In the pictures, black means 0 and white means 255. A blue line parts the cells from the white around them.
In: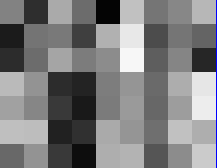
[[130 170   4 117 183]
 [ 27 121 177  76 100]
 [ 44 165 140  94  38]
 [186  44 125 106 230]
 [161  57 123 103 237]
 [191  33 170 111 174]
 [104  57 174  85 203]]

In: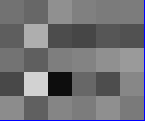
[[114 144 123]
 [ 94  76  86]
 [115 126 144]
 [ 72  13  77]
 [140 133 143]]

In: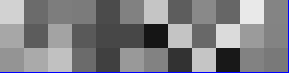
[[210 125  75 197 137 233]
 [167 163  71  21 104 155]
 [148 193  64 130 197 130]]

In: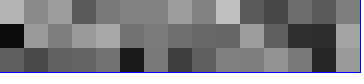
[[181 157 122 130 130  91 110 125]
 [ 12 126 168 123 104 157  47 163]
 [ 96  98 113 122  95 126 122 155]]

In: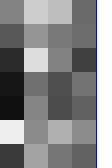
[[131 190]
 [ 88 121]
 [ 43 129]
 [ 22  79]
 [ 15  75]
 [238 176]
 [ 57 118]]

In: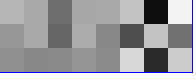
[[181 110 169  15]
 [150 102 136 194]
 [145 137 139  42]]
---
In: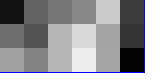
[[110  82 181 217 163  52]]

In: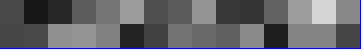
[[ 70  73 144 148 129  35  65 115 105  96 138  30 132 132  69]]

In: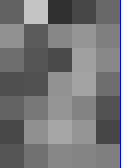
[[145  91 135 149 127]
 [ 79  81 146 163 110]
 [ 72 144 166 149  70]]

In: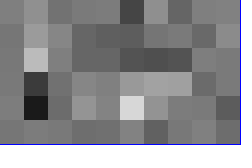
[[118 155 134 102  95  93 117 122 105 139]
 [121  59 113 134 128 153 162 160 107 122]
 [118 124 121 110 112 130  97 120 128 109]]

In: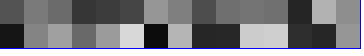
[[ 21 132 160 105 155 216  12 181  38  39 204 207  46  38 150]]

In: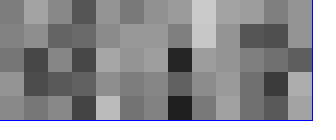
[[129 141 100 105 138 152 152 126 198 147  84  78 148]
 [148  76  89  96 141 125 134  96 140 153 111  59 173]]

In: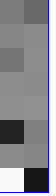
[[135 138]
 [141 138]
 [ 34 127]
 [251  20]]
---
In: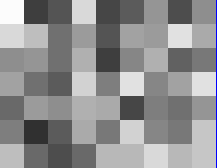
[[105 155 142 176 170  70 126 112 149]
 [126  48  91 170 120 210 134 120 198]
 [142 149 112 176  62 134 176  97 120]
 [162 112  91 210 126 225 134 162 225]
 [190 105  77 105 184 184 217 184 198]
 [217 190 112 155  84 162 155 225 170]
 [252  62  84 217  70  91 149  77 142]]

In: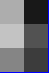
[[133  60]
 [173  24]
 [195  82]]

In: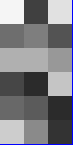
[[ 70  43 197]
 [104  91  43]
 [110 126  83]
 [176 176 152]
 [205 138  51]
 [245  64 225]]

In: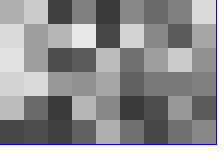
[[ 71  77  63  97 174 112  71 112 136]
 [174 203  63 128  57 136 105 128 218]
 [188 105  57 182 136  57  77 152  91]
 [210 218 152 144 166  97 120 120 128]
 [218 158 182 231  71 210 136  91 166]
 [225 158  77  91 188 112 158 203 144]]

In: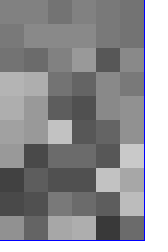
[[ 65  93  80  80 194 167]
 [ 73  80 121 107  93 188]
 [115 107 129 153  87 137]
 [121 137 137 137 121 115]
 [129 129 115 129 121 115]
 [145 100 167 174  57 107]
 [153  73 107 107  87 201]
 [161 153 194  87 100 145]
 [174 153  93  80 137 145]
 [180 174 115 100 137 121]]

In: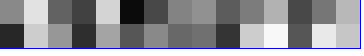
[[ 39 205 151  46 164  86 137 104 112  52 205 248  86 233 198]
 [137 226  98  65 212  11  72 131 145  92 124 178  72 118 184]]
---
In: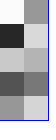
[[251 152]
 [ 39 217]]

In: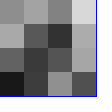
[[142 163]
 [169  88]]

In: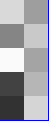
[[217 158]
 [133 201]]

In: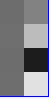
[[109 130]
 [111 188]]

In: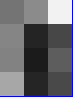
[[116 139]
 [133  36]]

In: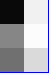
[[  9 241]
 [134 252]]

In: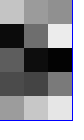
[[196 155]
 [ 11 110]]
